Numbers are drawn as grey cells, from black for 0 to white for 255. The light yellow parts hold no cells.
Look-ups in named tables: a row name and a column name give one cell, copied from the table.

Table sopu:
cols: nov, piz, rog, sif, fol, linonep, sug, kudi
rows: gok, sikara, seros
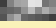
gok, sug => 115
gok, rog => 162
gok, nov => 62
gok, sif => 167
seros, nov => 84
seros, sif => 104
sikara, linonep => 138
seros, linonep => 87
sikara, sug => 172
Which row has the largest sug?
sikara

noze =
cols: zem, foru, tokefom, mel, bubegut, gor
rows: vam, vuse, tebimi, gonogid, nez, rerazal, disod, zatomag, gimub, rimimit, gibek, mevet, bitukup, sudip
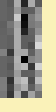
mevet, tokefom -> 172
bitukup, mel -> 174
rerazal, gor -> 184
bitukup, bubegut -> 96
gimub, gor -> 145
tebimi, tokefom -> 202
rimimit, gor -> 209
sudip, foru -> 55
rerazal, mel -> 94
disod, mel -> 94
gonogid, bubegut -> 121
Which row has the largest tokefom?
tebimi

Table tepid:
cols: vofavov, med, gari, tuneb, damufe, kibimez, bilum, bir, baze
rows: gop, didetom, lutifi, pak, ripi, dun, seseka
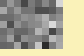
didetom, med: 119
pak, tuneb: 120
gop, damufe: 122
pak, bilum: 168
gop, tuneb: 71
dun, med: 158
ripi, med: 129
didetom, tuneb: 115
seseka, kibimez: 196
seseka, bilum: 43
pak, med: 79

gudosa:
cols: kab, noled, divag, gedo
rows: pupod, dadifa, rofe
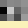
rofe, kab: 73
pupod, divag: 134
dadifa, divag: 100
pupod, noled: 137
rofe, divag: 73
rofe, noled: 140
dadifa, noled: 200
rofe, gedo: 155
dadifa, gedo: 135
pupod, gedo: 145
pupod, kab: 118
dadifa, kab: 5
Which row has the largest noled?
dadifa

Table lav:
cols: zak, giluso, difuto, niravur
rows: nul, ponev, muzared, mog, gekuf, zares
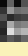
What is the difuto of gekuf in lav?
161
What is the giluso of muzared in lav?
42
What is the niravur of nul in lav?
82
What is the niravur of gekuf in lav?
181
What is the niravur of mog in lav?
132
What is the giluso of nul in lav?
99
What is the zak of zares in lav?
57
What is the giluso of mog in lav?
169
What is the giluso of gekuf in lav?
221
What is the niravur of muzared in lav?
68
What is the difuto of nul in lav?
12
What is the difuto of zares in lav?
73
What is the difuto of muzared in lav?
60
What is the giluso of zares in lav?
90
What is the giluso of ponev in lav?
151
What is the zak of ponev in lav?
52
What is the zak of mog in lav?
49
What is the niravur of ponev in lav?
117
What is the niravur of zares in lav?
102
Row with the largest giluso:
gekuf

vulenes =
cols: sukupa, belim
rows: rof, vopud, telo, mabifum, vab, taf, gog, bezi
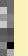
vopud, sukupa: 201
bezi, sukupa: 102
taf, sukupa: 98
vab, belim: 76
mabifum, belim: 125
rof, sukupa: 101
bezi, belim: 170
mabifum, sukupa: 200
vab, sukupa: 88
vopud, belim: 110
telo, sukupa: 151
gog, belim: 8
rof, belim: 108

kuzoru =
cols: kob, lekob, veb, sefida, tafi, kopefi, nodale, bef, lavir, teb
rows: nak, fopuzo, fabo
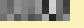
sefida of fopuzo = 130
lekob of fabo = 146
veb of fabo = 90
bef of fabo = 34
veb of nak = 143
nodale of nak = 40
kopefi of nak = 151
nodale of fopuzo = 48
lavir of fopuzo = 112
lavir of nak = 115
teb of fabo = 142
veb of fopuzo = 148
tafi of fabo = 82
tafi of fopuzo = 114
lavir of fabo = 104
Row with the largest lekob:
fabo

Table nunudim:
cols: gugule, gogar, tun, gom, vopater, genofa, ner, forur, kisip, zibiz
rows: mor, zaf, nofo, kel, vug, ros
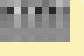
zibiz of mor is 159
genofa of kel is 124
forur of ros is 138
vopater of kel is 153
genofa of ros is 137
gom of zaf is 78

